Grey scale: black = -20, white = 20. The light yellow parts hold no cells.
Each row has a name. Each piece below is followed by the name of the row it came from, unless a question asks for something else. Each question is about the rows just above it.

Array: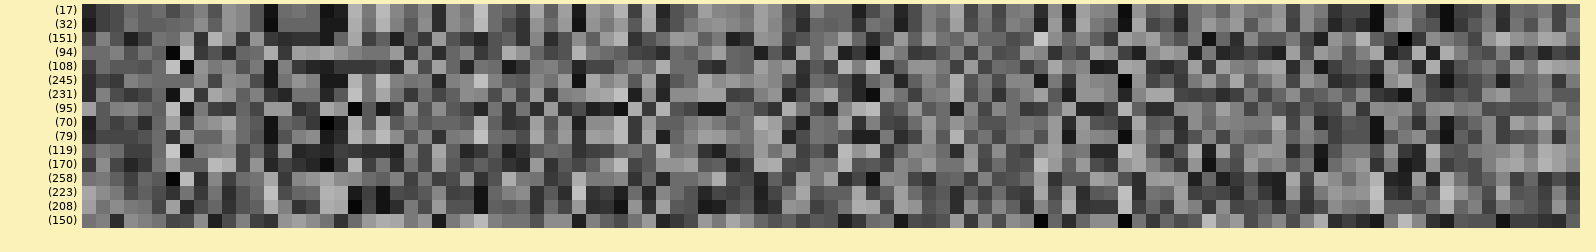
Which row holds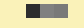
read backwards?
(17)
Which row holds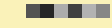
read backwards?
(17)

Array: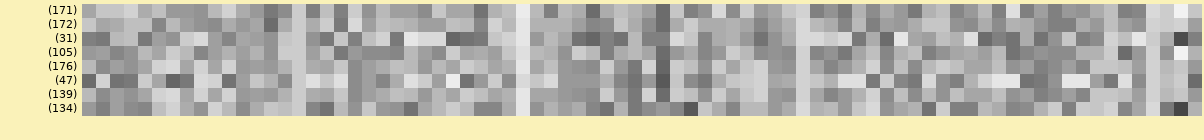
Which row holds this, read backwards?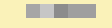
(171)
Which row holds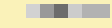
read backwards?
(105)
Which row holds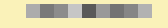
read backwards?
(47)
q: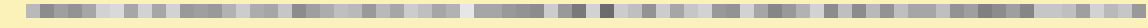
(139)
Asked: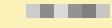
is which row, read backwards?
(171)

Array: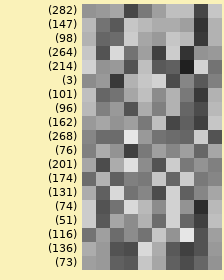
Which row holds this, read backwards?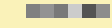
(201)
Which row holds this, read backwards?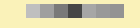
(282)
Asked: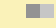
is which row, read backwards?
(116)
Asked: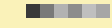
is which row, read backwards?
(101)
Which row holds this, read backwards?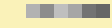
(101)
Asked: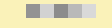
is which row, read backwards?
(74)

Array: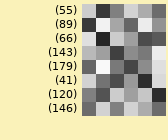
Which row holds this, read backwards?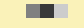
(55)
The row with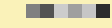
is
(120)
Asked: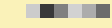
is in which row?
(55)

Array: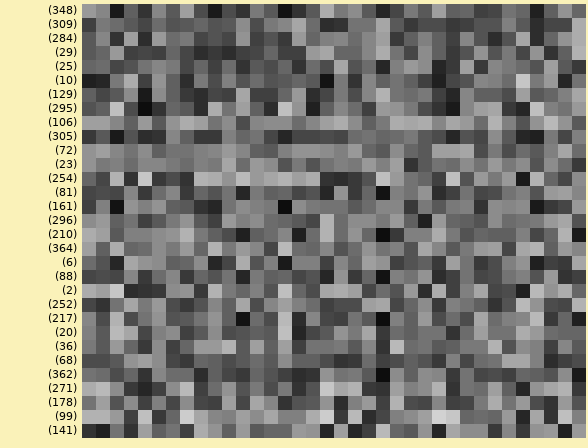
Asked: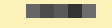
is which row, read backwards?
(25)
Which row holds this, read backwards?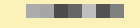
(2)
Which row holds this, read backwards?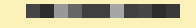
(129)

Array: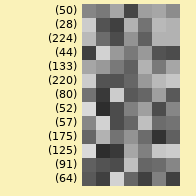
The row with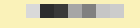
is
(125)
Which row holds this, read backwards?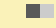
(80)
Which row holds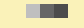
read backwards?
(57)
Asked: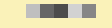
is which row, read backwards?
(57)

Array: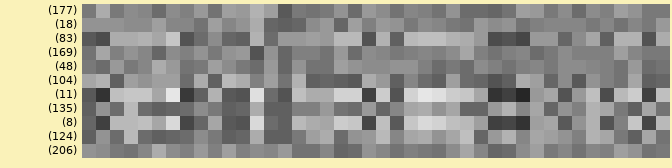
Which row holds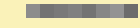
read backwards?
(206)
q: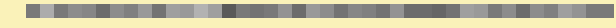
(177)
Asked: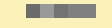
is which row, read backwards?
(169)

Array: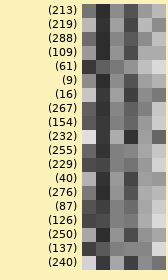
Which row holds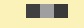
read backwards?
(16)
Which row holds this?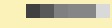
(137)
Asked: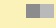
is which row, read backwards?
(219)

